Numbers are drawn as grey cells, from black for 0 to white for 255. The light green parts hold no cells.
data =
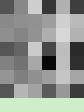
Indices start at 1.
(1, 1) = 84
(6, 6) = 165
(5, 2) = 114
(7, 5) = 152
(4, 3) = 203
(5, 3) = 168
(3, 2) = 133
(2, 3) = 145
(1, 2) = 135
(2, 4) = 157
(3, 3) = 146
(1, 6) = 62

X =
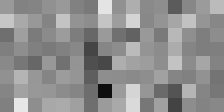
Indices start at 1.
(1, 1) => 153
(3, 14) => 143
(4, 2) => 142
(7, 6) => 133
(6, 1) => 145
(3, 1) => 111
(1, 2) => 130
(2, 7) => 141
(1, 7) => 121
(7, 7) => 109
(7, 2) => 162
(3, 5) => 156
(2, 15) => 149
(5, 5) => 113
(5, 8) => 72
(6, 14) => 129
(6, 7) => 94
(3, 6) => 125
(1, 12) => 142
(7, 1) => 133
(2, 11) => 136
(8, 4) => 168
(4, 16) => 127
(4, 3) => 128
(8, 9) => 169
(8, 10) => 218
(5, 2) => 119
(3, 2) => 159
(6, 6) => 149
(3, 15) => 126
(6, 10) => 138
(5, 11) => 157
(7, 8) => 14
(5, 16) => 131
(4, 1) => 127
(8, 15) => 131
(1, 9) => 145
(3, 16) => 141
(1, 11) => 138

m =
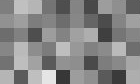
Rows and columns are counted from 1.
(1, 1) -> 126
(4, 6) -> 152
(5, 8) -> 125
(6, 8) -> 90
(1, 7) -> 73
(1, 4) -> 116
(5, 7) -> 74
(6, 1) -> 181
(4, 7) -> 129
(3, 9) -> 117
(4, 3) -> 141
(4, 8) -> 139
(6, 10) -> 174
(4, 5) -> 190
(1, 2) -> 192
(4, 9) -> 186
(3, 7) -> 174
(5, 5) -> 146
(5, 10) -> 167

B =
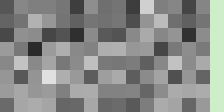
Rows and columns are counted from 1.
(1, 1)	86
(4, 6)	137
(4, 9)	176
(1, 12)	127
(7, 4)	155
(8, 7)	167
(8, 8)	103
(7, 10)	132
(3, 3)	140
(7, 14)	167
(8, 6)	104
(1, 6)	62
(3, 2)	144
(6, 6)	153
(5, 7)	191
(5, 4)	165
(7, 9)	130
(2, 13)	111
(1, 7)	142
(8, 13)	164
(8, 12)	171
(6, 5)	174
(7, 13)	171
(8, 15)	153
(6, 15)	100
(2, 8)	113
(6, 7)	93
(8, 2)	166
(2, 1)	100
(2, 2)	115
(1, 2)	135
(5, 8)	121
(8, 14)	102
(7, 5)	128
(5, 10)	124
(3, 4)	70

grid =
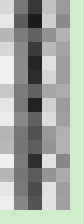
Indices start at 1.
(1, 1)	215
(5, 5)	157
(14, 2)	121
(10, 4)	153
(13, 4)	149
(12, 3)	47
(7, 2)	123
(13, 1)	183
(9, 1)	235
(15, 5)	160
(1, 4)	193
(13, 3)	92
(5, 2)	139
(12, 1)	239
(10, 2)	118
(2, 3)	28
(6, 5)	157
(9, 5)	159
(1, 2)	118
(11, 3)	95
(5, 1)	241
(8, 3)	33
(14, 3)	75
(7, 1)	199
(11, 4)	148
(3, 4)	146

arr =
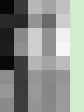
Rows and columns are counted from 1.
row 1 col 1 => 6
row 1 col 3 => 184
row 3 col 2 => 138
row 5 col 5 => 186
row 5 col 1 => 8
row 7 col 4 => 134
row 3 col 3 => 207
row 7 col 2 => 60
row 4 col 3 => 206
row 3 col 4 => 145
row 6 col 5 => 148
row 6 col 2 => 59
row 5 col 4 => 163

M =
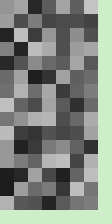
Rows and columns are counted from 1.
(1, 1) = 149
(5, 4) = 105
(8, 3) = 75
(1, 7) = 195
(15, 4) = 37
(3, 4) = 150
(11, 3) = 58
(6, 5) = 161
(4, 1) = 129
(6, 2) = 162
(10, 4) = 82
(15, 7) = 125
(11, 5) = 139
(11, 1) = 152
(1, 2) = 163
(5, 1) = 40
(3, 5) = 79
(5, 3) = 139
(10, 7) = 162
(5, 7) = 88
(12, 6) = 68
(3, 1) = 36
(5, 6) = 166
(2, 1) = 157
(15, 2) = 87
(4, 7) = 166
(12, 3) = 100
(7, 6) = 99
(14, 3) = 107
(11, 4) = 122
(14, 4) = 123
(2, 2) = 77

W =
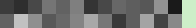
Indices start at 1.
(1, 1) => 60
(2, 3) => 143
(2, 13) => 136
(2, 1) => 98
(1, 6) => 127
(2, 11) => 164
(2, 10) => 94

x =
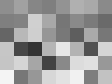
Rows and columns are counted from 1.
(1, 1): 142
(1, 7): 169
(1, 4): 127
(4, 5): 231
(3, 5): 120
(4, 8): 213
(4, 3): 51
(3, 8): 119
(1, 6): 176
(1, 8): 138
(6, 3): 151
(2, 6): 138
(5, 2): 213
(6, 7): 126
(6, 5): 226
